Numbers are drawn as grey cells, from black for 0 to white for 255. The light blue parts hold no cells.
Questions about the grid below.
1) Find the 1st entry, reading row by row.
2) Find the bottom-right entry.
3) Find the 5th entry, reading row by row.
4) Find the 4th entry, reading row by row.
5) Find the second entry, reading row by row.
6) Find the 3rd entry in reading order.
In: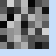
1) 77
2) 49
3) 5
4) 186
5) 210
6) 105

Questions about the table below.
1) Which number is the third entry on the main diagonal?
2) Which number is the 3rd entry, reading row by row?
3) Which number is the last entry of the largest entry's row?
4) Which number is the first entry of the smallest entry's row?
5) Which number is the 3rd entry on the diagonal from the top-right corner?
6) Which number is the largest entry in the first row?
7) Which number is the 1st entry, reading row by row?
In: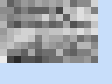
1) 139
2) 127
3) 111
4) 235
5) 222
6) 210
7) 167

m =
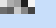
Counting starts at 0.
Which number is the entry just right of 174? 158
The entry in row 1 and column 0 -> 109
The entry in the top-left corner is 229

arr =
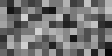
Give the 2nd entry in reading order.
47
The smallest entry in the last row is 6
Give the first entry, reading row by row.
92
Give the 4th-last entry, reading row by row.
178
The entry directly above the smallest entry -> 33
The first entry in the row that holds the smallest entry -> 106
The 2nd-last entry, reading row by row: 151
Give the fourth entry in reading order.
92
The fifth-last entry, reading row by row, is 62
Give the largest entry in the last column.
194
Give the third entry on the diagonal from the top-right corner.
92
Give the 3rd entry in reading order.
151
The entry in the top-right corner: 178
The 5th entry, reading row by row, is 62
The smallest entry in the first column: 47

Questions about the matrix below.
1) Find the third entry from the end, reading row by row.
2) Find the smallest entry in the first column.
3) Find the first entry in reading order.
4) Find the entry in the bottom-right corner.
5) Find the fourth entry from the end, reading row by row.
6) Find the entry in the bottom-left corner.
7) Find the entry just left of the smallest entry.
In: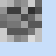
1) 146
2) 104
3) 190
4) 190
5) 132
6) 204
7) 162

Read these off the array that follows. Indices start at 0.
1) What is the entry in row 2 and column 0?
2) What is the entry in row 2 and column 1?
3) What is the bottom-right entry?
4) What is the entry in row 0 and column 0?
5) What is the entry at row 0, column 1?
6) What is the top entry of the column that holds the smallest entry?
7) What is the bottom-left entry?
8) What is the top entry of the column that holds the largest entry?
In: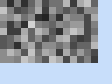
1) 154
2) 140
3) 60
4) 128
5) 48
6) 73
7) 140
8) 101
